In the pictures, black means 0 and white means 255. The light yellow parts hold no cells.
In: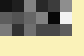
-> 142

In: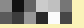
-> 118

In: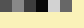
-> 103

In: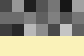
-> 161

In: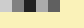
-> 96

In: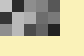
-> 87

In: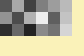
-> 186
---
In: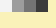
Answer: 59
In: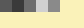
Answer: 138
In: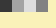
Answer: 130
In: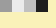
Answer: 30
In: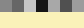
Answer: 156
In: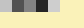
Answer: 206
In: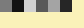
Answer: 38
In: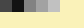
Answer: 193
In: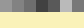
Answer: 120
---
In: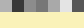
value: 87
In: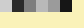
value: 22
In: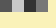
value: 119
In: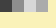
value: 171
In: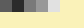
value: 225
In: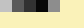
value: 141
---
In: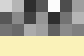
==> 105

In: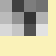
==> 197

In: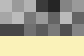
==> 70

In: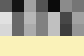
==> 105

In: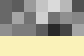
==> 124

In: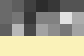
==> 183

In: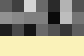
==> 73

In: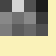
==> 92

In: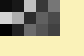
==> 34

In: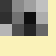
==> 78
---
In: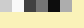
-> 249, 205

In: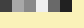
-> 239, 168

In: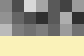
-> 216, 186

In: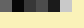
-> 201, 99

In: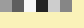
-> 247, 205

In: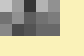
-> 199, 179

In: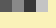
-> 196, 137
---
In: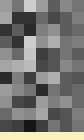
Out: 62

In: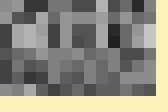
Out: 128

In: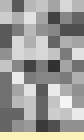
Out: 145

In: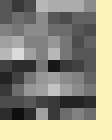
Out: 14

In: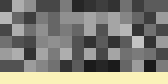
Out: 82

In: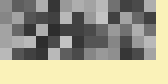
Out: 85
